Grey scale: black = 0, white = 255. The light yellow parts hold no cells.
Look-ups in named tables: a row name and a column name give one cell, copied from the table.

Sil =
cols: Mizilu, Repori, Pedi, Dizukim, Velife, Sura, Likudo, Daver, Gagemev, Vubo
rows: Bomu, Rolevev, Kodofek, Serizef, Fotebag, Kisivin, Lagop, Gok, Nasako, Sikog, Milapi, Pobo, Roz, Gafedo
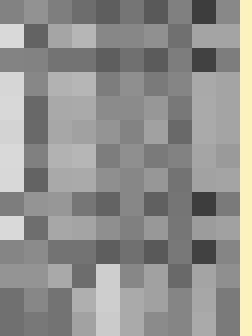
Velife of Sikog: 143
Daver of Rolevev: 112
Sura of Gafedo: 170
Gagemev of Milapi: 65
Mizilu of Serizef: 214
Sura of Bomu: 116
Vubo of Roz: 121
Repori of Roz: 135
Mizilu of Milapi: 132
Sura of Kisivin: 131
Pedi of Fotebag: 169
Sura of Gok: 135
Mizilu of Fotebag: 216
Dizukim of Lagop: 182
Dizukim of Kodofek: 115
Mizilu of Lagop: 218
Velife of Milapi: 94
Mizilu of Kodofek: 131

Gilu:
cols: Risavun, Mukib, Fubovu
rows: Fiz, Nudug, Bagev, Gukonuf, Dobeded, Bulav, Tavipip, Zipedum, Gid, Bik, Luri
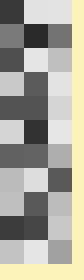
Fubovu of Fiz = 227
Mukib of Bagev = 228
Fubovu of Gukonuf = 227
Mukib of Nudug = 42
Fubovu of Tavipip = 174
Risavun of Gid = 192
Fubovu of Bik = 199
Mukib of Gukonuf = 90
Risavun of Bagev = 79
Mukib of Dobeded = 83
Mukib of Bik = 69
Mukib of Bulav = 50
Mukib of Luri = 228
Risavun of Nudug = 122
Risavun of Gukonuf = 201
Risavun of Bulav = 213
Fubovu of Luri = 161
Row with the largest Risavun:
Bulav

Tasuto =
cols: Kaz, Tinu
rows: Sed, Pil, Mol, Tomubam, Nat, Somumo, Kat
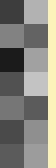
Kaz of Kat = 91
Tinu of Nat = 91
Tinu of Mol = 161
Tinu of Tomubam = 194
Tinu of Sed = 179
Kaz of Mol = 28
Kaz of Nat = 118
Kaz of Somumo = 74
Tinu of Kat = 155
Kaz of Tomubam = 81
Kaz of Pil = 129
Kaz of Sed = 62
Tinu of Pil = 98
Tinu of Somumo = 142
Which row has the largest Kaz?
Pil

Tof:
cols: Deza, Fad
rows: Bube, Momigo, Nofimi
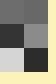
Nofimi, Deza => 213
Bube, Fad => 103
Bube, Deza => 109
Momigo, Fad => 139
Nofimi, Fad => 44
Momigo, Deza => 51

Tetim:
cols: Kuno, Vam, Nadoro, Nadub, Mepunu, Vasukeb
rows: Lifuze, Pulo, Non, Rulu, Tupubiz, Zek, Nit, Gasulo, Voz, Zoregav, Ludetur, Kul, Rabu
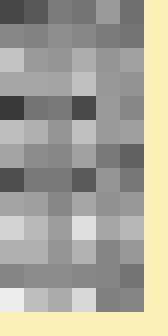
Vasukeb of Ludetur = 152
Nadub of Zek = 191
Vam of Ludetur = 176
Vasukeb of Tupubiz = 135
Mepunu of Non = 149
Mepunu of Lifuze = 154
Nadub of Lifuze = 116
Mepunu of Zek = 155
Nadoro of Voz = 136
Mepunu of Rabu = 129
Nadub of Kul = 135
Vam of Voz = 158
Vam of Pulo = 130
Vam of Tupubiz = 116
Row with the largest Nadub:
Zoregav

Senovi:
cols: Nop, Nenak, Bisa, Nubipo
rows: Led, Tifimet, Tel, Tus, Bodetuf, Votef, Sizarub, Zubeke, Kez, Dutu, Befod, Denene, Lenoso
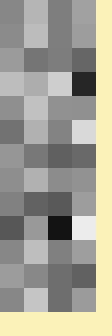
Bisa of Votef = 131
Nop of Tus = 189
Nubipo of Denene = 97
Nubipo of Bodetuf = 144
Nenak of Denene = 136
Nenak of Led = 181
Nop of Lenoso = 135
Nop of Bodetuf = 143
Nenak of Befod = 190
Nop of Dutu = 87
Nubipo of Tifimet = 157
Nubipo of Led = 161
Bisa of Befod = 128
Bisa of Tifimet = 126
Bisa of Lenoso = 110
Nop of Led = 135
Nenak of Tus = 173
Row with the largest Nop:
Tus

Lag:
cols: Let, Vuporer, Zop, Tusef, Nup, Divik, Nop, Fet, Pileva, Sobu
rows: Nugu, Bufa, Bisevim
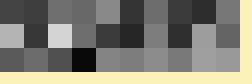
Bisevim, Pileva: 159
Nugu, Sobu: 119
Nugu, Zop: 111
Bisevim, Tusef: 9
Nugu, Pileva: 45
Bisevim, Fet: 121
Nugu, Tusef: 104
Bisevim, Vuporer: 108
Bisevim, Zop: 80
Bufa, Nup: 59
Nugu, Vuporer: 62
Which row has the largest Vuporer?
Bisevim

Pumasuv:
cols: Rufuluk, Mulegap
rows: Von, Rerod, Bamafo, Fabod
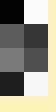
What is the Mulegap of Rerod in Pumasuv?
54
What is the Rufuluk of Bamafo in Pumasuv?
122
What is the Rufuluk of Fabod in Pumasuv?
30
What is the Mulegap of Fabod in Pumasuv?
246
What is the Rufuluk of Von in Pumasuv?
3
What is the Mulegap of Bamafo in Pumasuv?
79
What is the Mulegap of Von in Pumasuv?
251
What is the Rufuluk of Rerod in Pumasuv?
92
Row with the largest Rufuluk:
Bamafo

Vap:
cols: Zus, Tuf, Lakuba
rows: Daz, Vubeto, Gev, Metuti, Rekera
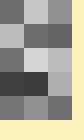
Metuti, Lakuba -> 174
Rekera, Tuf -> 146
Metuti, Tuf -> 61
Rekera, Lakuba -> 110
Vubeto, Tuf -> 109
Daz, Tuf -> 198
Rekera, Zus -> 118
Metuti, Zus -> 65
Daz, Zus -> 109
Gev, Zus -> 114
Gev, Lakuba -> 187
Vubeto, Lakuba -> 101
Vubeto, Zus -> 188
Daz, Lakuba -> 144
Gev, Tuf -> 214
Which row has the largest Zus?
Vubeto

